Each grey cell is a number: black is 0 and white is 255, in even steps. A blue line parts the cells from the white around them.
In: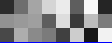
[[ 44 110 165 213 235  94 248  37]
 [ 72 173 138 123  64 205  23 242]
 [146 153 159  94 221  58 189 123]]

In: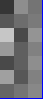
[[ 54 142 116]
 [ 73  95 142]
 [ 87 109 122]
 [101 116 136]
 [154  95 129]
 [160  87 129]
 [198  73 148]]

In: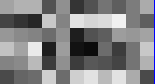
[[ 68  52  38 200 131 226 213 219 241 124  94]
 [ 74 101 108 207 108 207 226 186 226 171  74]
 [131 138 186  60 144  60  88  82  68 116 178]
 [151 138 131 108 144  30  82  94 157 151 163]
 [163 178 178  82 144  52  82 116  94 124 171]
 [194 163 234  30 157  18  11 108  60 116 200]]

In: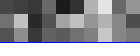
[[ 71  63  56 105  27  49 178 228 105 149]
 [ 83 142  56  97  91 113 128 199 134 121]
 [113 192  41  83 164 192 149 178 134  77]]

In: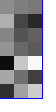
[[ 13 198 248]
 [ 48 161 205]
 [133  84  97]
 [140 126 120]
 [147 104  91]
 [167 112  64]
 [175  70  40]]

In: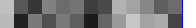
[[186  33 122  80 122  94  27 102 155 199 163 171  68]
 [192  87  54 129 108 116  62  74 178 163 136  94 108]]

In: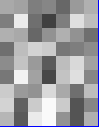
[[111 189 211 203 119 126 140]
 [119 242 162  71 195 223 134]
 [126 235 111  64 126 223 189]
 [140 195 154  90 189 217 162]
 [169 162 126 134 103 154 176]
 [176 169 103 146 176 146 111]
 [182  90 235 250 146  84 176]
 [203 154 146 217 169 111 189]
 [211  97 203 250 203  84 134]]
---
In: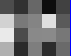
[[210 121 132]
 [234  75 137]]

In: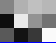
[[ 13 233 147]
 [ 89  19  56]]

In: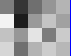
[[243  28 153]
 [194 151 228]]

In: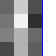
[[117 241  47]
 [128 178 105]]

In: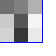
[[202  86 244]
 [210  55 233]]

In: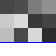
[[203 218  57]
 [189  73 216]]

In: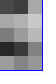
[[168 177 201]
 [124 155 184]]
